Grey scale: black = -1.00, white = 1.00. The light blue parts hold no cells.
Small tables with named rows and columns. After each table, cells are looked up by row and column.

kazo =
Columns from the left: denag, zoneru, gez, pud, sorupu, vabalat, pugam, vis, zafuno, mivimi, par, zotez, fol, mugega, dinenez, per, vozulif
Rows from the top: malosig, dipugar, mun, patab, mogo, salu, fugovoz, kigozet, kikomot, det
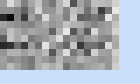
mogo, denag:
0.15
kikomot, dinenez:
0.14
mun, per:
0.79
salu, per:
0.03
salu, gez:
0.30
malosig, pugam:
0.12
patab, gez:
0.12
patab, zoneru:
0.18
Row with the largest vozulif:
dipugar

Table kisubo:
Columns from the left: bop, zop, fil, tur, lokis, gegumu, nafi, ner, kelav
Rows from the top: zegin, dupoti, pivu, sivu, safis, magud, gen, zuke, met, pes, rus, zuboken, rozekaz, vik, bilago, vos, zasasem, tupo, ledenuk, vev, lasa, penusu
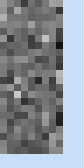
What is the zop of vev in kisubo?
-0.17
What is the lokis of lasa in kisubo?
-0.34
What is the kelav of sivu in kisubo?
-0.01
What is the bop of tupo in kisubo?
-0.05
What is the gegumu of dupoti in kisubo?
-0.11
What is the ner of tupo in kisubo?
-0.25
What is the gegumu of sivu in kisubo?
-0.13
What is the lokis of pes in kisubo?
-0.24
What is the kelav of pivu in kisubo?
0.01
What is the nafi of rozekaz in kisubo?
-0.15
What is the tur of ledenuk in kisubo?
-0.18
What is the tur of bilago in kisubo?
-0.59
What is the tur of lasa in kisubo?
-0.47
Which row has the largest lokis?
sivu

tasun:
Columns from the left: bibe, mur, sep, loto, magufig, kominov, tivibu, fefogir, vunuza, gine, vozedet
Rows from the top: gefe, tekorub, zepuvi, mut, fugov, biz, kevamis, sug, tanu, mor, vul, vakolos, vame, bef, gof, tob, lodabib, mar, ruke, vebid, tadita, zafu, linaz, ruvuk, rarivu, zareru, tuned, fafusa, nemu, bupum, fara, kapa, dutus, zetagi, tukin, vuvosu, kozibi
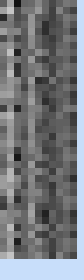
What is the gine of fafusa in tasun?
-0.21
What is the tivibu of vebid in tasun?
-0.26
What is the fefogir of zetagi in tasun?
-0.22
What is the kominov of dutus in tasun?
0.07
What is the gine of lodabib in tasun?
-0.29
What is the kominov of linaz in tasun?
-0.02
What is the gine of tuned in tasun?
-0.14
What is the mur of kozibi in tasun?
0.53
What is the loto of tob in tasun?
-0.22
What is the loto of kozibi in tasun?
-0.22
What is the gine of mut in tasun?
-0.13
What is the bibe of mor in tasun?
-0.20
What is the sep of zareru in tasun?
0.05
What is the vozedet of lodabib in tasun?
-0.55
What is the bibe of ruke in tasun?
-0.25
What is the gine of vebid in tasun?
-0.12
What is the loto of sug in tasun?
-0.17

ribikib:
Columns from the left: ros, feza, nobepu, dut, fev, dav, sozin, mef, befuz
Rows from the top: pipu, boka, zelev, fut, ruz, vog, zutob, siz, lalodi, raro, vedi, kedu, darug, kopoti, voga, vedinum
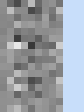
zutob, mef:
-0.18
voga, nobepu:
0.18
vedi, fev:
0.14
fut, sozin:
0.21
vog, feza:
0.16
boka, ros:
0.09
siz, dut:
0.01
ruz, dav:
0.11
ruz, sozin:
0.10
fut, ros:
0.07
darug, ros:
0.03
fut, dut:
0.19
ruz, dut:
0.02
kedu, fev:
-0.40
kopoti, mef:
0.13
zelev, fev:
0.04
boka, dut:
0.09
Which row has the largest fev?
pipu

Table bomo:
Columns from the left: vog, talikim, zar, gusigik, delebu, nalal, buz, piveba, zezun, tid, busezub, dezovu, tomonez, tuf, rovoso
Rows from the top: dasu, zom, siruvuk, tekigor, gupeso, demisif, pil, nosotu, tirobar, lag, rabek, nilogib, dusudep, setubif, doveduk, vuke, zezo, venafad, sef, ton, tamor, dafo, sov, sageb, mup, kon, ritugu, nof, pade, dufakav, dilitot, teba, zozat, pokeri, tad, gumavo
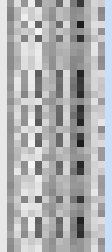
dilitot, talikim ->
0.12
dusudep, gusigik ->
0.19
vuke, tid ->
0.61
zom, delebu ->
0.61
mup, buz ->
0.43
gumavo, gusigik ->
0.76
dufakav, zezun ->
0.37
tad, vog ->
0.81
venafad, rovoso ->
0.79
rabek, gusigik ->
0.20
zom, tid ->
0.39
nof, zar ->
0.42

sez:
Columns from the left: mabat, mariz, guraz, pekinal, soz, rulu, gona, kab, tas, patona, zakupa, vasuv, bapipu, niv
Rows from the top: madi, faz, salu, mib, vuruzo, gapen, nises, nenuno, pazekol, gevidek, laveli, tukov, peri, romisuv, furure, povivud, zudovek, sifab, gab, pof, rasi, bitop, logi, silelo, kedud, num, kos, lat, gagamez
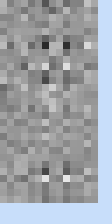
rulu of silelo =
0.23
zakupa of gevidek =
0.22
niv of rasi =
0.16
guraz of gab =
0.18
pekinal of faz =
-0.06
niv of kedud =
0.27
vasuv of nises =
-0.07
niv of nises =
0.38
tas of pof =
0.18
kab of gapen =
0.00
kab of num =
0.11
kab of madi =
0.11
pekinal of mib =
0.21
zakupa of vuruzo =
0.20
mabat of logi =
0.15
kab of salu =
0.39

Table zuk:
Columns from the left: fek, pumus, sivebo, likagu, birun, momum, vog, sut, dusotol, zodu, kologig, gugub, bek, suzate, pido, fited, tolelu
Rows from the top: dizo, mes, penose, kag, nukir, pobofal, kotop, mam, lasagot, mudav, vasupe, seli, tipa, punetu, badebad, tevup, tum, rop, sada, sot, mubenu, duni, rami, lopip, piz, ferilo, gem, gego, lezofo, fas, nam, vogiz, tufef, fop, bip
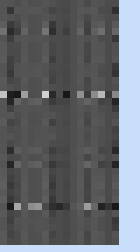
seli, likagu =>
-0.32
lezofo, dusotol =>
-0.40
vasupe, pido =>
-0.40
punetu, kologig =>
-0.38
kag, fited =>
-0.42
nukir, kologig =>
-0.38
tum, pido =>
-0.36
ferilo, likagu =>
-0.32
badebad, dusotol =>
-0.47
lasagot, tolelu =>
-0.34
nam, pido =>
-0.33
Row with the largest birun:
fas

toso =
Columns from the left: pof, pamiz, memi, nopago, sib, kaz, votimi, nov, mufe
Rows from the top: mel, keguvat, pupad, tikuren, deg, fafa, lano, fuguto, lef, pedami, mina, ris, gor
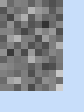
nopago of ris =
0.00
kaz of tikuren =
-0.24
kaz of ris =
-0.27
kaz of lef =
0.09
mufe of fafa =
-0.16
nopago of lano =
0.02
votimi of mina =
-0.12
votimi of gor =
-0.16
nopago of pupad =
0.37
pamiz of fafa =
0.24
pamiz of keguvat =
0.01
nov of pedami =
-0.38
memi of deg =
-0.18
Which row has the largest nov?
deg

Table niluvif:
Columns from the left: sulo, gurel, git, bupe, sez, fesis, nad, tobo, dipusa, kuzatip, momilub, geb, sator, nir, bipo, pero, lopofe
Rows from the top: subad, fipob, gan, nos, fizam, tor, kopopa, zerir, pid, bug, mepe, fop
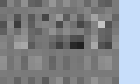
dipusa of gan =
0.20
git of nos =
-0.53
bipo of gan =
0.03
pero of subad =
-0.28
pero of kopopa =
-0.46
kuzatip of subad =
0.12
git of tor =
0.11
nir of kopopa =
0.32
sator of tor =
-0.06
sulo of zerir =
-0.01
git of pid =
0.03

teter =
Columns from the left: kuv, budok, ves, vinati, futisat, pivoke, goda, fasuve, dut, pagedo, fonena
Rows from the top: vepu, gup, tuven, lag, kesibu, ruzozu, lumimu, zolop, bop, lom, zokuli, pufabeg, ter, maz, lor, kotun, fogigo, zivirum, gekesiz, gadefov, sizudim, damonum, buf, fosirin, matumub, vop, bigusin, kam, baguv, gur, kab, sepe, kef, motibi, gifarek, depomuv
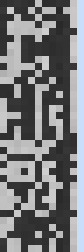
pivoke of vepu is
0.52
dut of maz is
0.53
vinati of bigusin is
-0.62
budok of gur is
0.52
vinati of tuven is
-0.60
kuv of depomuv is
-0.61
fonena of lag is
0.56
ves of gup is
-0.60
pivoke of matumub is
-0.60

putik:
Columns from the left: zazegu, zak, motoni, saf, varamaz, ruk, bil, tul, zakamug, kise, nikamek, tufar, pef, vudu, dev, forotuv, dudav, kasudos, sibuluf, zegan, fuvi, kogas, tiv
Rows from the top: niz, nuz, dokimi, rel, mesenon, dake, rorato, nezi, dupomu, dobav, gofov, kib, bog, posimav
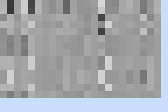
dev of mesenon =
-0.50
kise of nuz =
-0.19
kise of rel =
0.33
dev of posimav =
0.21
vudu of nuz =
0.19
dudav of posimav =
0.19
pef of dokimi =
0.11
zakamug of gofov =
0.22
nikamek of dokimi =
0.31
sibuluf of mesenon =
0.21
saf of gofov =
0.30
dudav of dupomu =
0.24
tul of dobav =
0.23
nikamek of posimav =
0.18
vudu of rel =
0.24
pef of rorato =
0.30

